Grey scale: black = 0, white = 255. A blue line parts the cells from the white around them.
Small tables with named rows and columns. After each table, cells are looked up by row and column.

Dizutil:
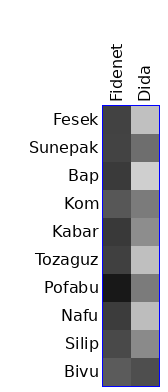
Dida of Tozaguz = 191
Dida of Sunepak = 110
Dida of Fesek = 192
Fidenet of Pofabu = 24
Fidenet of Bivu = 91
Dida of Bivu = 78
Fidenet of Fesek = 66
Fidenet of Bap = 58
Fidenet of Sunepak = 67
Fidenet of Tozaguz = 64
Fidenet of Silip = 73
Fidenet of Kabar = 57

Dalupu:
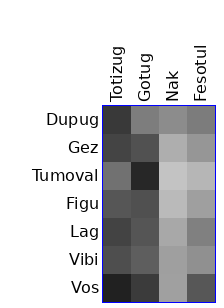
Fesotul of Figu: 159
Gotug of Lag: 85
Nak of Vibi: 159
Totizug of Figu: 86
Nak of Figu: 186
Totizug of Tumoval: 113
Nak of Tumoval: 195
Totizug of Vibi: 78
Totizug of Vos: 33
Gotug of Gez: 81
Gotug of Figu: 80
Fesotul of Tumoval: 182
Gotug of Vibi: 94
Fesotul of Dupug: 124
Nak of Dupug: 140
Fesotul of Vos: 87
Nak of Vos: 160
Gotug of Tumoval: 39
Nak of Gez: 174
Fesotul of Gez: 150
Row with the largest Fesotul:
Tumoval

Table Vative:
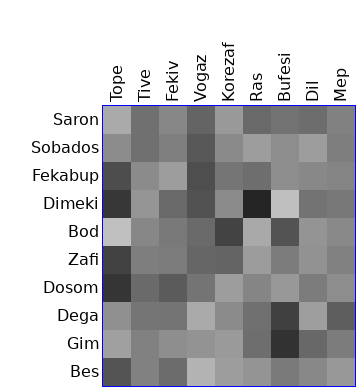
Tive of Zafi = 126
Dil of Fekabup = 136
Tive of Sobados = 112
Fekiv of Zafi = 123
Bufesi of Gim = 50
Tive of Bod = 135
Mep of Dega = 94
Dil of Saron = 109
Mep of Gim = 124
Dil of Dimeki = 115
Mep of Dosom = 141
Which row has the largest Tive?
Dimeki

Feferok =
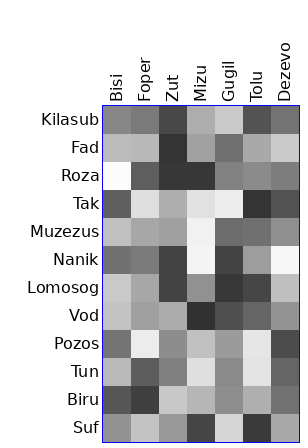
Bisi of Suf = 146
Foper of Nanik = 122
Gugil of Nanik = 67
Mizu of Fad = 161
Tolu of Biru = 175
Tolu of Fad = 169
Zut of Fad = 52
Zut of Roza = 55
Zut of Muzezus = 160
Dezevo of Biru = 114
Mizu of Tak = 225
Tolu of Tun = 227
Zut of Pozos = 141
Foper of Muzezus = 167
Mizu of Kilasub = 173

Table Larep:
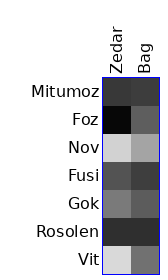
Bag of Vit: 113
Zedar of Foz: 7
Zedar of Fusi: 83
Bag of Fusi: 62
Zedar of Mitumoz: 56
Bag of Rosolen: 47
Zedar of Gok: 122
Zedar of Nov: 210

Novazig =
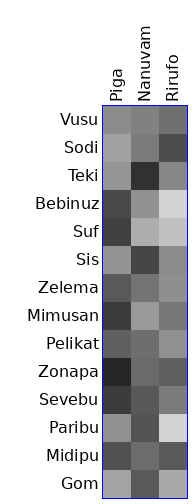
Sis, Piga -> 148
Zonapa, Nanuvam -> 106
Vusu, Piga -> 140
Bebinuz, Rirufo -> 210
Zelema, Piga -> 89
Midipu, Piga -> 80

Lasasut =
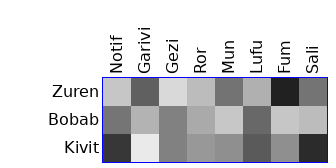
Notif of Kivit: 55
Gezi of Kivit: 129
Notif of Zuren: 198
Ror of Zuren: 188
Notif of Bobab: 117
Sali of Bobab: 188

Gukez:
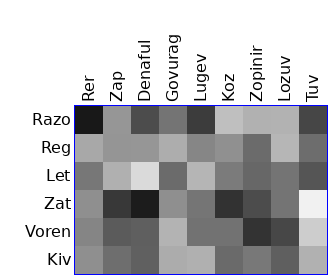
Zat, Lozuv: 116
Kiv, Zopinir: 120
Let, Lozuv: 116
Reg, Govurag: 173
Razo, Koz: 191
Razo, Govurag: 116
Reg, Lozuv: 182
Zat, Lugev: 117
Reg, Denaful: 150
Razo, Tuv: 70
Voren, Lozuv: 71
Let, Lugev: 181

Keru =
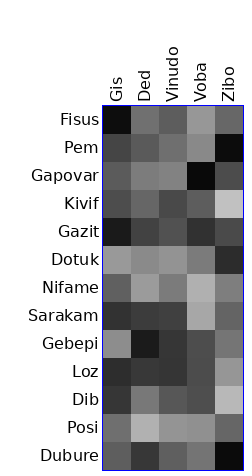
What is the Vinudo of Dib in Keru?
87
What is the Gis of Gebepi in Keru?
141
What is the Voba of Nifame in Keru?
176
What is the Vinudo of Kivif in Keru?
73
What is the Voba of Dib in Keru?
78
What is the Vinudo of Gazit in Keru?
81
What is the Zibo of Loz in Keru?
150
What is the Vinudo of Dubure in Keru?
95
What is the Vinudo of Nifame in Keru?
123
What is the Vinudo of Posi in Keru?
148
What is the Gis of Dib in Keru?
54
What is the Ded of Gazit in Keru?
66
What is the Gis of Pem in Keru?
69
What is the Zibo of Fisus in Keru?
103

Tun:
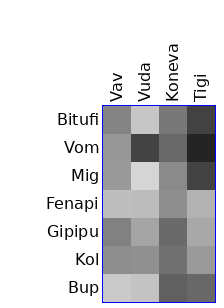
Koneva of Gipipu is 106
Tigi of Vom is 36
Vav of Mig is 153
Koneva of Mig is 138
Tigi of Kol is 154
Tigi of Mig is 67
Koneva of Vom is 105
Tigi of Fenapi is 178
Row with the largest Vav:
Bup

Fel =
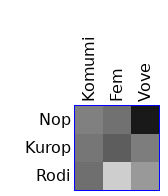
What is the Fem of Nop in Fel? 113
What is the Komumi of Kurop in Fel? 118
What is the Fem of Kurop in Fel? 93
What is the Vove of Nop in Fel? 25
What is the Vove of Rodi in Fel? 153
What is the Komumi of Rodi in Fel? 111
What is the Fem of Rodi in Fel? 206
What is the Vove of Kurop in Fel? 125
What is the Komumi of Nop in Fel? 128
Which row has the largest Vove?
Rodi

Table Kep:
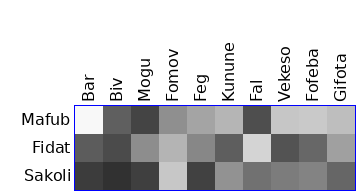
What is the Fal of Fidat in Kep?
212
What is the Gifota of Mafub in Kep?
190
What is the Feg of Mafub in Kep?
164
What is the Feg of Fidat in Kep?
135
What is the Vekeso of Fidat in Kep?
83
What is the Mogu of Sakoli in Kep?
63
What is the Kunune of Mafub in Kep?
181
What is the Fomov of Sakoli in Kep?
199
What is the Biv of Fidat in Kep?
75
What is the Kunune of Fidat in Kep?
94
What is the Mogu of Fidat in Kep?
141
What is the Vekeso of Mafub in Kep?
198
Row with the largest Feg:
Mafub

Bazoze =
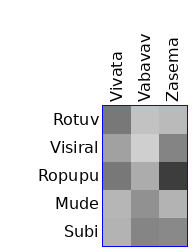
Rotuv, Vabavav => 194
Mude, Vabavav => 145
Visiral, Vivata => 161
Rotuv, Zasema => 186
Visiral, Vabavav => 207
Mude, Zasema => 179
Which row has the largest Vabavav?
Visiral

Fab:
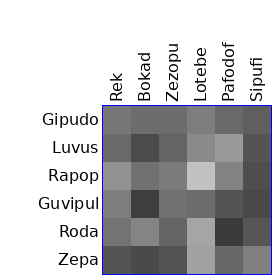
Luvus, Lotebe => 138
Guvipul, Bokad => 62
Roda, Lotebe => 165
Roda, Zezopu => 101
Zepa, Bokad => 74
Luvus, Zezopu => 100
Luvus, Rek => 106
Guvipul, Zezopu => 114

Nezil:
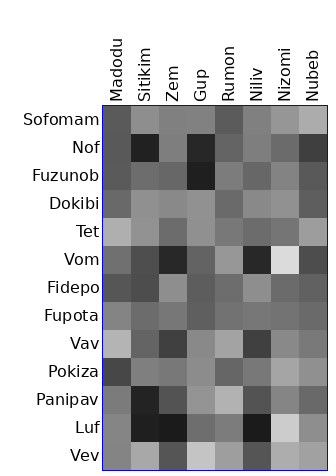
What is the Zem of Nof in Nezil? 126
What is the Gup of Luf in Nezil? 110
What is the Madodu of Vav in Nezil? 180
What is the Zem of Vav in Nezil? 64
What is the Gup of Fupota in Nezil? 95
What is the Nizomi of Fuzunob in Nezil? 131
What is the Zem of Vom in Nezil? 40
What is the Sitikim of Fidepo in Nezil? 77
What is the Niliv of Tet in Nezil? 108
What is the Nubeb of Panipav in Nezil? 105

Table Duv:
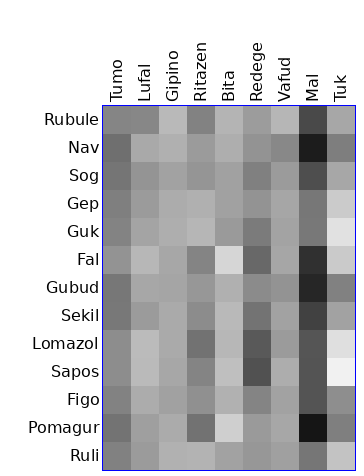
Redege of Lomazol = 89
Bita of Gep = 161
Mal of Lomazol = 85
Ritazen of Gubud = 151
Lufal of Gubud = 167
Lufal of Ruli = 155
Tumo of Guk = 131
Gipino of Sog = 162
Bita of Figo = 177
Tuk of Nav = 126
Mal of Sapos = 84

